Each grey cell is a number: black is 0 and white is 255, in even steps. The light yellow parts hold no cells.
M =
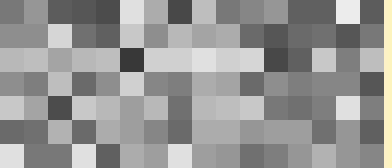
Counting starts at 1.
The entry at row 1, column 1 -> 119
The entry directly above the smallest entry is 198
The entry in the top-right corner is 91
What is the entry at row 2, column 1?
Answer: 141
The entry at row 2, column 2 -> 141
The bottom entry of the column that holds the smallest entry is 170
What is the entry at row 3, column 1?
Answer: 183
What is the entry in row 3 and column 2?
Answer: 190
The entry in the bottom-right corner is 133
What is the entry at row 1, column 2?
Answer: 149
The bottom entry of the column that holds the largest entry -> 149
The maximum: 235
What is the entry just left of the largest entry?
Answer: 97
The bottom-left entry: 221
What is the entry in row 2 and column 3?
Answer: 214
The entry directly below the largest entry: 85
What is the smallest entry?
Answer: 56
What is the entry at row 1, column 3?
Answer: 91
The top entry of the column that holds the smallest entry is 221
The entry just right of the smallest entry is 206

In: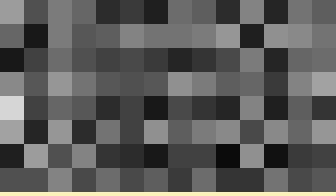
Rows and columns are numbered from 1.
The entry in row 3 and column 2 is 65
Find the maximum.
214
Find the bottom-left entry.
80
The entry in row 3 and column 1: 24
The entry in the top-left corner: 156
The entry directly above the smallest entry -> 137
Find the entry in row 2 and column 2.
24
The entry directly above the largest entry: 137
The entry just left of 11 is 65
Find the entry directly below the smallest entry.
52
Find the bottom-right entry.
87
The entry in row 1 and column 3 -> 123
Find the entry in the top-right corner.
94
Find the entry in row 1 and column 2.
80
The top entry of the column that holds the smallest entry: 44
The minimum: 11
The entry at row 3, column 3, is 108
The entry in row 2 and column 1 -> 102

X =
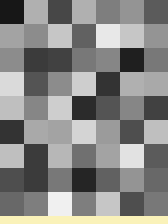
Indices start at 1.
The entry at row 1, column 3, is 71
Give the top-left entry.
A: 23
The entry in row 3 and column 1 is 140
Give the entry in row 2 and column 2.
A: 140
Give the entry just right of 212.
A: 155
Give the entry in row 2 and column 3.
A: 198
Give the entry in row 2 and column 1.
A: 163
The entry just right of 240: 126
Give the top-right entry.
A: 91
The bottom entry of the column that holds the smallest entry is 104
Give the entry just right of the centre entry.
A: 84
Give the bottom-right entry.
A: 120
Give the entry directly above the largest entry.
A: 120
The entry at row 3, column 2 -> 59
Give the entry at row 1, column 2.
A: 176
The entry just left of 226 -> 163
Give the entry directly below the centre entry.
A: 212
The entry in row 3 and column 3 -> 65

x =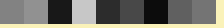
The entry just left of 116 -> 96
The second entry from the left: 145
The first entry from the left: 130

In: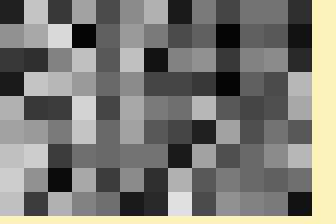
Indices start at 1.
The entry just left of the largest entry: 41
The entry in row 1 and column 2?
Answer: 197
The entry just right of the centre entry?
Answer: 110
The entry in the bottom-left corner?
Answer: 191
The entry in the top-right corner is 47
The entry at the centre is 122
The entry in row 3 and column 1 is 55
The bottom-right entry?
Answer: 18
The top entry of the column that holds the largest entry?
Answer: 25
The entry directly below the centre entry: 88
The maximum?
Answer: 223
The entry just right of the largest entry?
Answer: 74
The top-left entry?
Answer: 33
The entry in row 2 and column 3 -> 217
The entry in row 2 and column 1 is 146
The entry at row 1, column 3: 55
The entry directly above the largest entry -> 177
